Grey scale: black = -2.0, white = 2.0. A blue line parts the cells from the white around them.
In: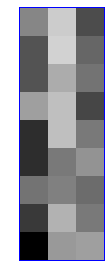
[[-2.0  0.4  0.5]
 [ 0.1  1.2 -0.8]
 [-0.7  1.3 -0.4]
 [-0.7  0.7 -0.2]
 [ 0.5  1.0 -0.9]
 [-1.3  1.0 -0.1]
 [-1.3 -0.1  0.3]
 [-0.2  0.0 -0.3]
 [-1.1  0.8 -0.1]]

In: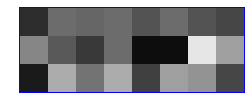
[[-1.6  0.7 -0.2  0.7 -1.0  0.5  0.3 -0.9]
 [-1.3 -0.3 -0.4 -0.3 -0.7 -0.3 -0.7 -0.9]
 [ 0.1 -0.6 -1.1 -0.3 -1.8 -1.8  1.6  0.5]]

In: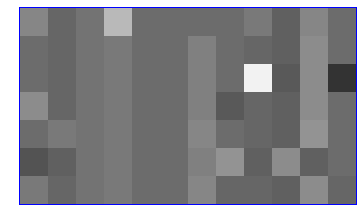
[[-0.1 -0.4 -0.2 -0.1 -0.3 -0.3  0.1 -0.4 -0.4 -0.5  0.2 -0.4]
 [ 0.1 -0.4 -0.2  0.9 -0.3 -0.3 -0.3 -0.3 -0.1 -0.5  0.1 -0.3]
 [-0.3 -0.4 -0.2 -0.1 -0.3 -0.3  0.0 -0.3 -0.4 -0.5  0.2 -0.3]
 [-0.3 -0.4 -0.2 -0.1 -0.3 -0.3  0.0 -0.3  1.8 -0.6  0.2 -1.2]
 [ 0.2 -0.4 -0.2 -0.1 -0.3 -0.3  0.0 -0.6 -0.4 -0.5  0.2 -0.3]
 [-0.3 -0.1 -0.2 -0.1 -0.3 -0.3  0.1 -0.3 -0.4 -0.5  0.3 -0.3]
 [-0.7 -0.5 -0.2 -0.1 -0.3 -0.3  0.0  0.3 -0.5  0.2 -0.5 -0.3]]

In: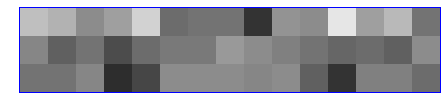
[[-0.2 -0.2  0.1 -1.3 -0.9  0.2  0.2  0.2  0.1  0.2 -0.5 -1.2  0.0  0.0
  -0.3]
 [ 1.0  0.8  0.2  0.5  1.3 -0.3 -0.2 -0.2 -1.2  0.3  0.2  1.6  0.5  0.9
  -0.2]
 [ 0.1 -0.5 -0.2 -0.8 -0.3 -0.1 -0.1  0.4  0.2  0.0 -0.2 -0.4 -0.3 -0.5
   0.2]]

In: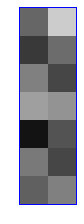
[[-0.5  0.0]
 [-0.4  1.2]
 [-1.1 -0.3]
 [ 0.0 -0.9]
 [ 0.5  0.3]
 [-1.7 -0.7]
 [-0.1 -0.9]]

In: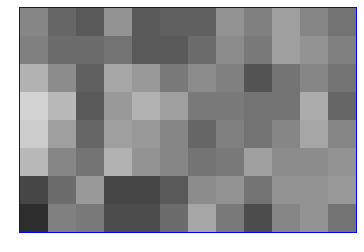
[[-1.3  0.0 -0.1 -0.8 -0.8 -0.3  0.6 -0.1 -0.8  0.1  0.3 -0.2]
 [ 0.1 -0.4 -0.6  0.3 -0.6 -0.5 -0.5  0.3  0.0  0.5  0.1 -0.2]
 [ 0.0 -0.3 -0.3 -0.2 -0.6 -0.6 -0.3  0.2 -0.1  0.5  0.3  0.0]
 [ 0.8  0.2 -0.5  0.6  0.4 -0.1  0.2  0.0 -0.7 -0.2  0.1 -0.2]
 [ 1.3  0.9 -0.6  0.4  0.8  0.5 -0.1 -0.1 -0.2 -0.2  0.7 -0.4]
 [ 1.2  0.5 -0.4  0.5  0.4  0.1 -0.4  0.0 -0.2  0.1  0.6  0.1]
 [ 0.9  0.1 -0.2  0.8  0.3  0.1 -0.2 -0.1  0.5  0.2  0.2  0.3]
 [-0.9 -0.3  0.4 -0.9 -0.9 -0.6  0.2  0.3 -0.2  0.3  0.3  0.4]]
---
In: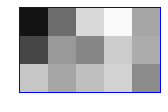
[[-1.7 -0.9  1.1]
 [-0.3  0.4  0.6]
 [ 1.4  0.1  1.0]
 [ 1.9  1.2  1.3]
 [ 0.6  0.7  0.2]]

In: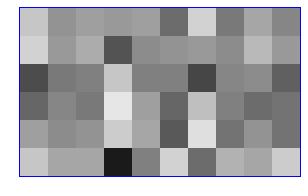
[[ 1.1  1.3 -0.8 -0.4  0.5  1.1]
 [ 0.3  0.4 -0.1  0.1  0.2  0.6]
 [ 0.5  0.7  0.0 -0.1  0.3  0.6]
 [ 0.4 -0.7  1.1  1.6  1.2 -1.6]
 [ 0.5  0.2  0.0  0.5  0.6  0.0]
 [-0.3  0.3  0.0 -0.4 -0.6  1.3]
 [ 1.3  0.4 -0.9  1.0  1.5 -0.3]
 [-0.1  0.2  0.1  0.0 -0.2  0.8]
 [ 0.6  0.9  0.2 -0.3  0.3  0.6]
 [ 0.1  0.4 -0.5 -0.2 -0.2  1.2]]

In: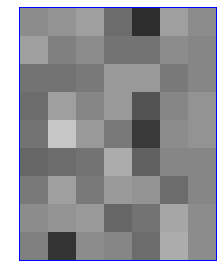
[[ 0.2  0.5 -0.2 -0.3 -0.2 -0.4 -0.1  0.2  0.0]
 [ 0.3  0.0 -0.2  0.5  1.1 -0.3  0.5  0.3 -1.2]
 [ 0.5  0.2 -0.1  0.1  0.4 -0.2 -0.1  0.4  0.2]
 [-0.3 -0.2  0.4  0.4 -0.1  0.7  0.4 -0.4  0.1]
 [-1.3 -0.2  0.4 -0.7 -1.1 -0.5  0.3 -0.2 -0.3]
 [ 0.5  0.2 -0.1  0.1  0.2  0.1 -0.3  0.6  0.7]
 [ 0.2  0.1  0.1  0.3  0.3  0.1  0.1  0.2  0.2]]

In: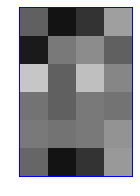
[[-0.5 -1.6  1.1 -0.2 -0.1 -0.4]
 [-1.7 -0.1 -0.5 -0.5 -0.2 -1.7]
 [-1.2  0.2  1.0 -0.1 -0.1 -1.2]
 [ 0.5 -0.5  0.1 -0.2  0.3  0.4]]

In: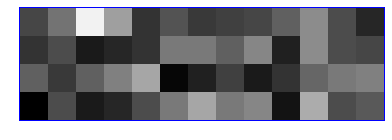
[[-0.9 -1.2 -0.5 -2.0]
 [-0.2 -0.8 -1.1 -0.8]
 [ 1.8 -1.6 -0.5 -1.6]
 [ 0.5 -1.4  0.0 -1.4]
 [-1.2 -1.2  0.6 -0.8]
 [-0.7 -0.1 -1.9 -0.1]
 [-1.1 -0.1 -1.5  0.6]
 [-1.0 -0.5 -1.0 -0.1]
 [-0.9  0.1 -1.6  0.1]
 [-0.5 -1.5 -1.2 -1.7]
 [ 0.2  0.2 -0.4  0.7]
 [-0.8 -0.8 -0.1 -0.8]
 [-1.4 -0.9  0.0 -0.6]]

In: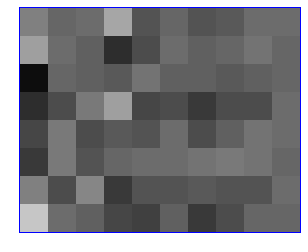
[[ 0.0  0.5 -1.8 -1.3 -0.9 -1.1  0.0  1.1]
 [-0.4 -0.3 -0.4 -0.8 -0.1 -0.1 -0.8 -0.3]
 [-0.3 -0.5 -0.5 -0.1 -0.8 -0.7  0.1 -0.5]
 [ 0.6 -1.3 -0.6  0.5 -0.6 -0.4 -1.1 -0.9]
 [-0.7 -0.8 -0.2 -0.9 -0.7 -0.3 -0.7 -1.0]
 [-0.4 -0.3 -0.5 -0.8 -0.3 -0.3 -0.7 -0.5]
 [-0.7 -0.5 -0.5 -1.1 -0.8 -0.2 -0.6 -1.1]
 [-0.6 -0.4 -0.6 -0.8 -0.5 -0.1 -0.7 -0.8]
 [-0.3 -0.2 -0.5 -0.8 -0.2 -0.2 -0.7 -0.4]
 [-0.3 -0.4 -0.4 -0.3 -0.3 -0.4 -0.3 -0.4]]
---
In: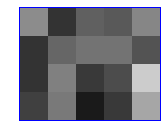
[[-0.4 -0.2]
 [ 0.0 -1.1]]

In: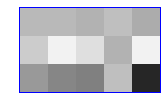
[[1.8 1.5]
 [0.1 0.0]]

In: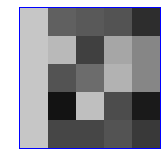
[[ 0.9 -1.0]
 [-0.7 -0.3]]

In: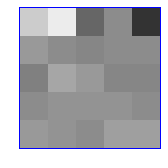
[[0.2 0.1]
 [0.6 0.4]]

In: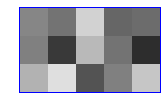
[[-1.1  0.9]
 [ 1.5 -0.7]]

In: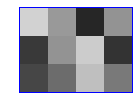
[[ 0.3  1.2]
 [-0.3  1.0]]

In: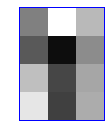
[[-1.8  0.2]
 [-0.9  0.6]]
